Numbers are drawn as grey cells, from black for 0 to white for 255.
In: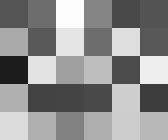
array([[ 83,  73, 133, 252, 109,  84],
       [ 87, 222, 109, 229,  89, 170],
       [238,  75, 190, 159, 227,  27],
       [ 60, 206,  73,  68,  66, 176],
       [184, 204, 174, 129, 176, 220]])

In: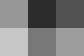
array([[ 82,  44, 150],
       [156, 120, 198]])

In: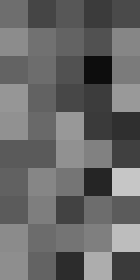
array([[ 74,  59,  87,  69, 110],
       [134,  81,  99, 113, 140],
       [123,  13,  81, 109,  99],
       [153,  60,  71,  98, 150],
       [ 47,  58, 152, 105, 145],
       [ 64, 129, 145,  90,  90],
       [198,  37, 117, 134,  97],
       [ 91, 109,  66, 126,  91],
       [189, 127, 116, 108, 139],
       [ 58, 173,  44,  99, 142]])

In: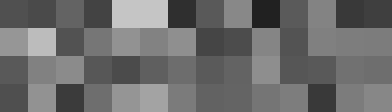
array([[ 63,  57, 131,  90,  33, 136,  89,  47, 197, 197,  67,  99,  74,
         80],
       [124, 125, 128,  83, 133,  76,  69, 143, 130, 146, 118,  82, 188,
        150],
       [110, 113,  89,  86, 142,  99,  90, 109,  95,  75,  87, 139, 129,
         89],
       [135, 124,  57, 125, 117, 100,  98, 123, 163, 149, 110,  59, 146,
         79]])

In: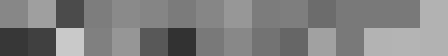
array([[178, 121, 121, 121, 108, 126, 124, 151, 134, 123, 133, 138, 125,
         75, 159, 135],
       [178, 180, 179, 121, 161, 102, 115, 136, 121,  50,  88, 150, 128,
        201,  64,  55]])

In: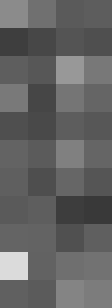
array([[ 93,  90, 112, 139],
       [ 79,  84,  71,  62],
       [120, 152,  87,  94],
       [101, 117,  70, 121],
       [ 87,  93,  73,  79],
       [101, 128,  91,  99],
       [ 85, 102,  78,  95],
       [ 57,  61,  94,  90],
       [ 95,  80,  99, 100],
       [114, 111,  98, 219],
       [124, 132,  91,  96]])
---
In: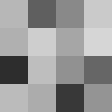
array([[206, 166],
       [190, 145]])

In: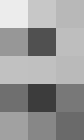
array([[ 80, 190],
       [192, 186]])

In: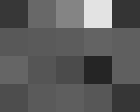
array([[90, 92],
       [85, 75]])

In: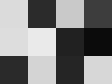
array([[234,  33],
       [212,  37]])

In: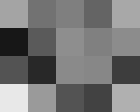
array([[ 90, 142],
       [ 40, 138]])

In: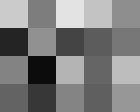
array([[145,  68],
       [ 12, 180]])

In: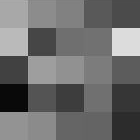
array([[ 70, 111],
       [158, 145]])

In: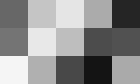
array([[232, 190],
       [176,  72]])

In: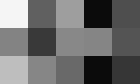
array([[ 57, 136],
       [134, 105]])
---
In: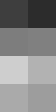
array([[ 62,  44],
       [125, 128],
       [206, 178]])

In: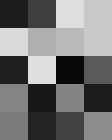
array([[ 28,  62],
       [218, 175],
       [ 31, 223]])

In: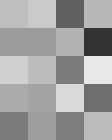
array([[190, 202],
       [156, 155],
       [209, 189]])

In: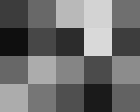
array([[ 60, 104],
       [ 15,  71],
       [103, 172]])

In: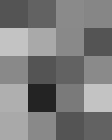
array([[ 84,  98],
       [195, 169],
       [137,  84]])

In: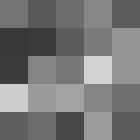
array([[115,  88],
       [ 56,  59],
       [ 60, 133]])
